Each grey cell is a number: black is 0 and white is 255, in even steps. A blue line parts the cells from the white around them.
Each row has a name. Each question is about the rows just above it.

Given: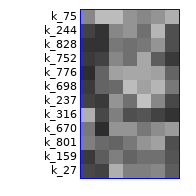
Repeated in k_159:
[112]
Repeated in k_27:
[127]
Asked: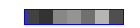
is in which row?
k_244
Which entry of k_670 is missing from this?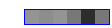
[155]
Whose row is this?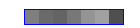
k_801

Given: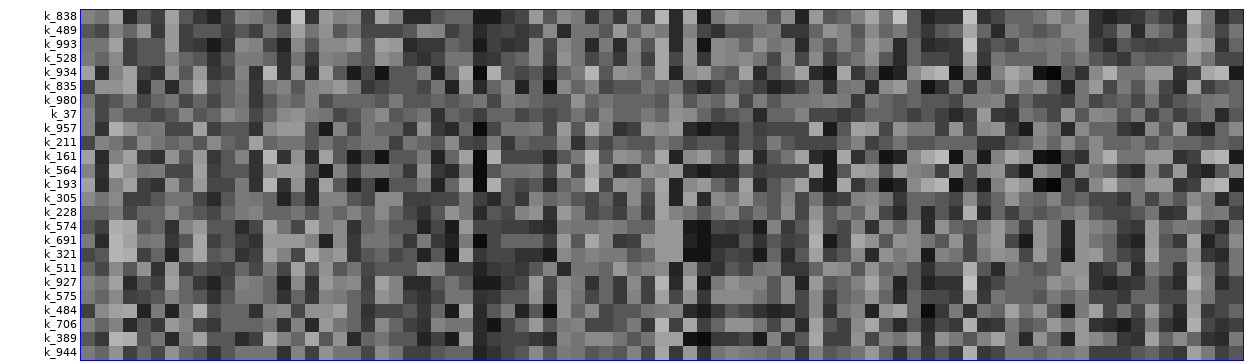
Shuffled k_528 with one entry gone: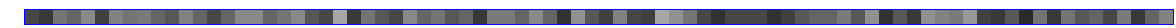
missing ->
[95]
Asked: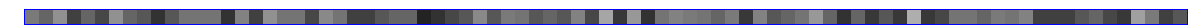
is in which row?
k_944
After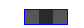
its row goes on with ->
[ 42  71  56 174  50  56 122  87 101 152 122 152  50  42  27  56 122  56
  35 174  71  50  64]
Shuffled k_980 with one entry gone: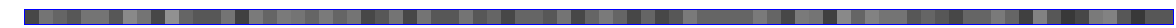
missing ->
[79]
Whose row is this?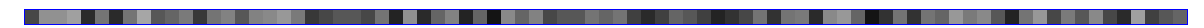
k_835
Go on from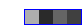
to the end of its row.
[101  87 101 116 130  87  71  71  87 116  50  56 160 116 122  64]
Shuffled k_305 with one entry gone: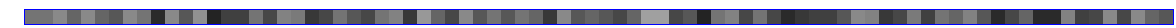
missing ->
[108]

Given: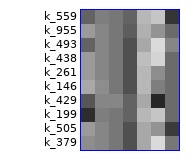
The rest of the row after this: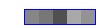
[59]
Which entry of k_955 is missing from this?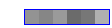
[93]
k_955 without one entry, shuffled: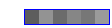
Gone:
[176]
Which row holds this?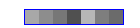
k_146
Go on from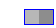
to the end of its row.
[107]

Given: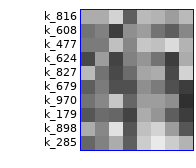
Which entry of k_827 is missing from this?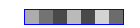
[165]
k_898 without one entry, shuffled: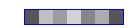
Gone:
[225]

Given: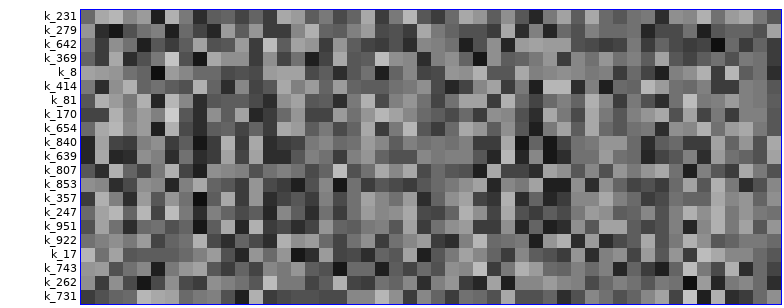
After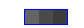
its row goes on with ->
[ 68  15 106  60 100  60]
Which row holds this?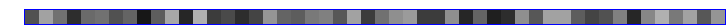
k_951
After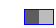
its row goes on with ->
[143 135  45 128 143 100  23 143  93 100 121 149  60 135 113 149 113 128
  93 162  87  68  93 113  81 121 113  60]
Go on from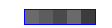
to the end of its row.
[143 135  81  45 168 121  74 168 121  87 128 149 168  81 162  68 121  60
 128 128  87]
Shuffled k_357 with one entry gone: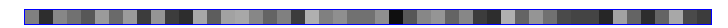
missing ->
[53]
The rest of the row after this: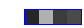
[ 45  68 149 100  93 121 128  87 162  60 113 143 155  60  60 143  38 100
  31  45 143  87 162 162  93  68  81 128  38 135 176 121 162  87 149]

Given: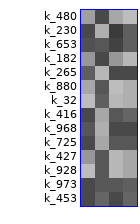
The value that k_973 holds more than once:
[87]
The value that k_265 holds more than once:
[73]
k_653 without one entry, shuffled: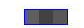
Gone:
[81]
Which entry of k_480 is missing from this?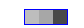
[159]

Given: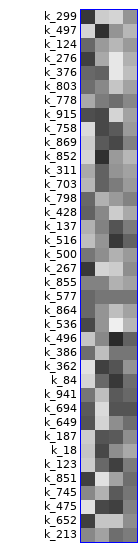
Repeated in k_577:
[118]
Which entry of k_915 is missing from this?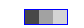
[78]

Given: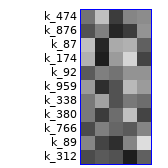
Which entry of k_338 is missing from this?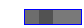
[162]
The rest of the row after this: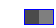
[102  90 133]
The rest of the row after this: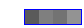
[147]
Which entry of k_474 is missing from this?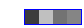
[140]

